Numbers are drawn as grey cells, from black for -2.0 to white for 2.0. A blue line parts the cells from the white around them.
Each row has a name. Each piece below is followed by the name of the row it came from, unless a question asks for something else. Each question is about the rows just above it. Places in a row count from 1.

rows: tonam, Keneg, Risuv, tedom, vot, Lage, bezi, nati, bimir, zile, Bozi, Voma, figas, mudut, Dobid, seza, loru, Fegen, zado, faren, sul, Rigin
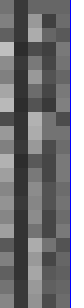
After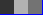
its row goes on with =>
[-0.8]
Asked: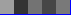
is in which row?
loru
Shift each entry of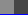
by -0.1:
[ 0.1 -1.0]
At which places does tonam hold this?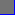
1
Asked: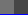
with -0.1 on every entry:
[-0.3 -1.0]
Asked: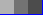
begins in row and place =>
bimir, 3

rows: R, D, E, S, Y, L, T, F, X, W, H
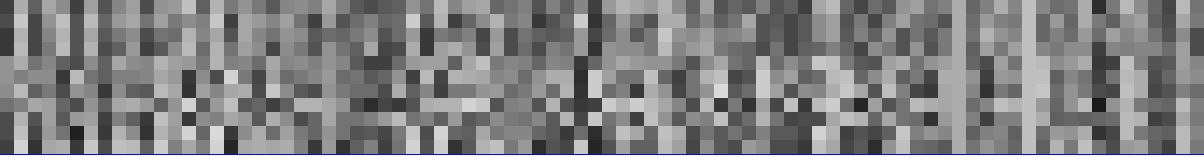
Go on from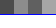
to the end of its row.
[ 0.2  0.1  0.8  0.5  0.4 -0.1  0.8  0.0  0.1 -0.3  0.6  0.1  0.2  0.0
  0.3  0.1 -0.6 -1.0 -1.0 -0.3  0.4  0.5  0.5 -0.5  0.6  1.0 -0.1  0.1
  0.0 -0.4  0.1  0.0 -1.1 -0.4  0.3  0.6  0.4  0.3  0.3 -0.1 -0.7  0.2
  0.6 -0.2 -0.4  0.9 -0.3  0.2 -0.2  1.1  1.0 -0.1 -0.6 -0.7  0.5  0.7
 -0.2  0.3  0.5  0.7 -0.4 -0.8  0.5 -0.2  1.0  0.9  0.2  0.4  0.7 -1.1
 -1.0  1.0  0.0 -0.7 -0.6  0.5  0.1]
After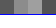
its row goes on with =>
[-0.1 -0.9  0.0  0.5 -0.2 -0.3 -0.7  0.7 -0.3  0.4  0.0 -0.1  1.0 -0.4
  0.4 -0.4  0.7 -0.1 -0.5  0.3  0.5 -0.5 -0.8  0.6 -0.1]

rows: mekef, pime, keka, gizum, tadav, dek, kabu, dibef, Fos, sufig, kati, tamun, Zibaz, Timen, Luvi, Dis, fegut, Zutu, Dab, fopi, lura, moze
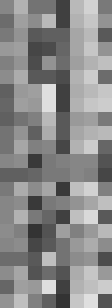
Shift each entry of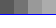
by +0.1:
[-0.5 -0.1  0.5  0.8]
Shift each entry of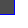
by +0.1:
[-0.7]
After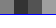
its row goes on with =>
[0.0 0.4 0.9]
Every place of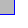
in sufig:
8

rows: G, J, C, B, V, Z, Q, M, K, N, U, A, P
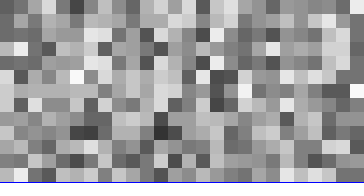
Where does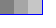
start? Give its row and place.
Q, 8
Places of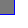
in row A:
2 7 11 20
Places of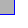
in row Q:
3 4 5
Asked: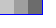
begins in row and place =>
A, 3
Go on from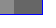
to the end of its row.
[ 1.0  1.2  0.9 -0.8  0.5  0.5  1.0  0.9  0.6  0.1  0.5  0.7 -0.6  0.8
  1.1 -0.3  0.3  0.3]
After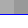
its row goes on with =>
[ 0.1 -0.4  0.0]

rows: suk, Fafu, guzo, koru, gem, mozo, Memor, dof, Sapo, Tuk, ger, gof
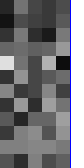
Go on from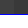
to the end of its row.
[-0.6]
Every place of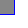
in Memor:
1 4
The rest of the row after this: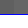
[0.4]
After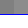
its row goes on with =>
[-0.7  0.3]
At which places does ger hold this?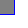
1 2
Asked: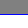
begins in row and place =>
ger, 1

